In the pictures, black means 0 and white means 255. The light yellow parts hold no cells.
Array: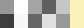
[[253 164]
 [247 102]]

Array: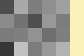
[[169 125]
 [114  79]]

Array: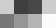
[[ 63  72]
 [150 181]]

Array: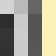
[[185 101]
 [203  84]]

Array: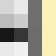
[[232 110]
 [204 110]]

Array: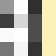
[[254  47]
 [214  77]]
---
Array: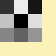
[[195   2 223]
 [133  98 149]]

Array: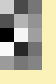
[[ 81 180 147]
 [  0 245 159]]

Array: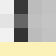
[[227 102 192]
 [241  51 188]]

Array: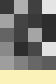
[[163  68  57]
 [100  66 165]]

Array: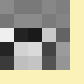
[[119 139 139]
 [239  35  26]]

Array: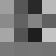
[[138  98 132]
 [166  83  30]]

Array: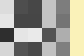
[[229  70  70]
 [ 46 229 234]]

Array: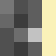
[[103  60  94]
 [ 80 109 194]]
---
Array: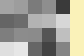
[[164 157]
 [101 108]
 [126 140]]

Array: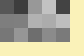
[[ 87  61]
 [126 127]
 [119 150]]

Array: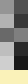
[[149  81]
 [178  56]
 [105 127]]

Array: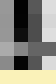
[[152   2]
 [150   3]
 [151  14]]

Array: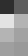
[[ 46  94]
 [227 179]
 [180 162]]

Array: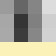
[[155 102]
 [167  53]
 [169  60]]
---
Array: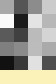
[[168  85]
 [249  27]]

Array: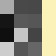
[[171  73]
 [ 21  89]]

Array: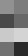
[[145 124]
 [ 73 104]]

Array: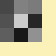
[[ 71 129]
 [ 81 203]]

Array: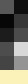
[[88 15]
 [ 7 55]]

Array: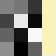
[[130 119]
 [ 65 232]]
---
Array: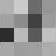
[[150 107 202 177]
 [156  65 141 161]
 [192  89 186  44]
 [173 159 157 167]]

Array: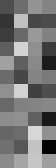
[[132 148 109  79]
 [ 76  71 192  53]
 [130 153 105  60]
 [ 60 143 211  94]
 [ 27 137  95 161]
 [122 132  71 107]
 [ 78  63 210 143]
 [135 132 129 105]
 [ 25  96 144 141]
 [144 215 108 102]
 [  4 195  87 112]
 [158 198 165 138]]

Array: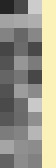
[[204  73  36]
 [174 168 163]
 [135 103 131]
 [ 72 107  70]
 [123 150  83]
 [ 71 118 101]
 [138 157  82]
 [201 108  74]
 [143 106  87]
 [182 132 124]
 [140 144 165]
 [129 140  99]]

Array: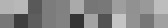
[[189 153 145 158 120 118 170 129 124  89 184 180]
 [160 119 146 196  82 164  52 130 124  94  63 120]]

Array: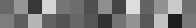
[[112 202 146  99 222  68 142  79 108 117 213  55 150 104]
 [120  30 194  87 147 115  50  85 103  83  98 182  94 125]]

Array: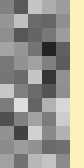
[[156 173 197  89 129]
 [143 102 107 192 150]
 [156 120 101  87 142]
 [ 96  35 116 150 164]
 [ 92 128 161 146 119]
 [145  53 197 107 117]
 [143  84 107 127 198]
 [215 178 100 222 124]
 [204 124 162 128  80]
 [177 137 209  65 145]
 [112 106 146 156 139]
 [139 195 183 114 161]]

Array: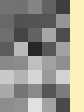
[[ 62  98 132 114 115]
 [149  85  83  82 104]
 [ 76 167  99  68 110]
 [162  88  39 185  91]
 [143 162 191 140 137]
 [210 154 214 180 201]
 [124  86 138 117 169]
 [ 73 163 225 147 141]]

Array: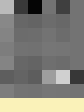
[[115  63 115   5  57 186]
 [115 104 108 100 103 136]
 [115 108 115 109 108 132]
 [115 117 118 113 114 125]
 [115 108 111 100 103 132]
 [ 55 208 158  93 100  94]
 [115 117 118 114 115 125]]
